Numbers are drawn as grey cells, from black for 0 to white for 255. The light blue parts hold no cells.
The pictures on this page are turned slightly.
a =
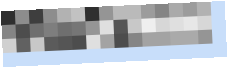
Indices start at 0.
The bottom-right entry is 149
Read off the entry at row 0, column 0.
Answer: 47
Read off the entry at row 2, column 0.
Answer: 208
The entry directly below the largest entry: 163
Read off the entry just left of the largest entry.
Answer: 200
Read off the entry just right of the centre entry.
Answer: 85
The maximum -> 239
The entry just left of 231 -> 223
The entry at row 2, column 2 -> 200

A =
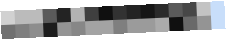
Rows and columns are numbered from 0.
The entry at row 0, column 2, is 187
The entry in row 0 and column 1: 187
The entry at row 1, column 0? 113
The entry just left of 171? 155
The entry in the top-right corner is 195
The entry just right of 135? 163
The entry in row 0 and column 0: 209
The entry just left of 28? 141

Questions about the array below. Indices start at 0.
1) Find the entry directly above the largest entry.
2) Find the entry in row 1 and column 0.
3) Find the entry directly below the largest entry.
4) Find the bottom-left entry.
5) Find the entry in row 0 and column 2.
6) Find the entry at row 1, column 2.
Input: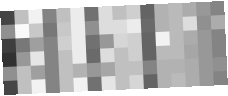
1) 192
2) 144
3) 120
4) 69
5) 242
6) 200

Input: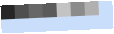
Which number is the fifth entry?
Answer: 195
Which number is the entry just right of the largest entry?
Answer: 139
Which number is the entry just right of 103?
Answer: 91

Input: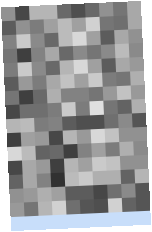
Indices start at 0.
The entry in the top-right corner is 168
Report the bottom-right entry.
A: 85
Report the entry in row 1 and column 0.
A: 92
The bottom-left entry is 153
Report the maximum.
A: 224
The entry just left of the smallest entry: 130
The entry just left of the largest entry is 124
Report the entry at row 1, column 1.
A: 145
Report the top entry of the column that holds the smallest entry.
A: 181
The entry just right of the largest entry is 117
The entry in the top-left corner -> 145
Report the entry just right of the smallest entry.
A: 187
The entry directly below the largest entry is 79
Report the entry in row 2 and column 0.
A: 130
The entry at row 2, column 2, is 138
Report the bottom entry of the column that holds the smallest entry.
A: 209
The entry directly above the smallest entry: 63
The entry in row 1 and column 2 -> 124
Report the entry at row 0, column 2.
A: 181

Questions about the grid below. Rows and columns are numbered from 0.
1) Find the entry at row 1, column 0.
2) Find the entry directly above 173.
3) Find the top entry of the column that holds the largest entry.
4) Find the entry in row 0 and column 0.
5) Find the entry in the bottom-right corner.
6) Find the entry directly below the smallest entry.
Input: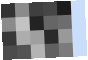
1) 139
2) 195
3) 139
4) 50
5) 123
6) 109
